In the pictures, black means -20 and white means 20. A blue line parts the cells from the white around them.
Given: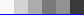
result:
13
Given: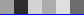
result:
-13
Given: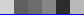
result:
-5
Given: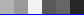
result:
4
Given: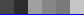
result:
-13
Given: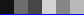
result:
-3
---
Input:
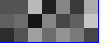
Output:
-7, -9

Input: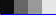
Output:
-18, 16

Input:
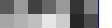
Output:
-6, -8

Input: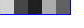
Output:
13, -5

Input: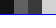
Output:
-17, 13

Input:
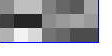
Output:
2, -8

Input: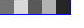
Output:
-2, -14

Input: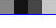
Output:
1, 11

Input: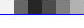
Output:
18, 8
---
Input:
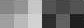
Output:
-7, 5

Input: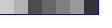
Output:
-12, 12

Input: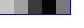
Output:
-1, 11

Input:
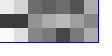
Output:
7, 19

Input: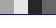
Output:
-4, 6

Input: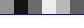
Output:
-5, 3

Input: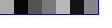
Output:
1, 7

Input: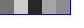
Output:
2, -2

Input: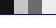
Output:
17, -17

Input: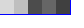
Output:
-10, 14
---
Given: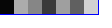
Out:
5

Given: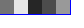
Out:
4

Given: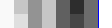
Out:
-5

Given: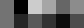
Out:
-4

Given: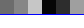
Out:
-13

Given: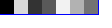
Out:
18

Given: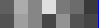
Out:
-1

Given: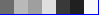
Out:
-11

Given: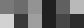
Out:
-5

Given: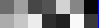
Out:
13
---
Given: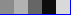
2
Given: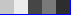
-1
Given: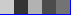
-2
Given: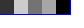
-2
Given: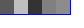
0
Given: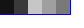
-1
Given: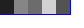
-3
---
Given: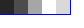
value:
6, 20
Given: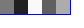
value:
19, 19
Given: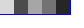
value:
6, 14
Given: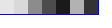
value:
-8, 16
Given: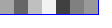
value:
18, 18
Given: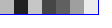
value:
-9, 17
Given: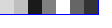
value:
0, 20
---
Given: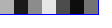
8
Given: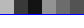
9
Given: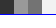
-12
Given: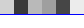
13
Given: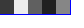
-11
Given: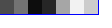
-8
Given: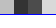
10
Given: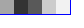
6
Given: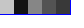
11
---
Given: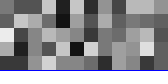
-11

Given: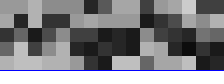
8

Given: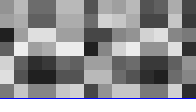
-1

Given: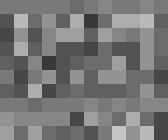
5

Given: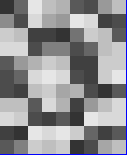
-6

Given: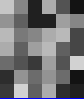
-11

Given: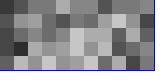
-5
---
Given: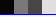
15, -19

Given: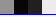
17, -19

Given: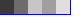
15, -11

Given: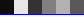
16, -18

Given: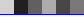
13, -15

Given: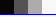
19, -19

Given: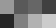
12, -14

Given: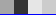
16, -12
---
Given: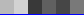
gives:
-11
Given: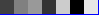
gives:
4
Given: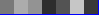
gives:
3
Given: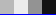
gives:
3
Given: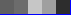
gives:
11
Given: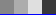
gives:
15
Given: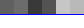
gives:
-11
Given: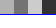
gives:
12
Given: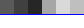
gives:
-14
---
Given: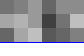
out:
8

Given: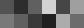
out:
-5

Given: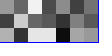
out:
12

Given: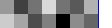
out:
6

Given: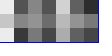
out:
1

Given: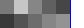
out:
-7

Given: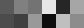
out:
-10

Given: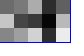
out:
-9

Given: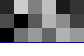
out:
-20

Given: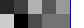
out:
-20
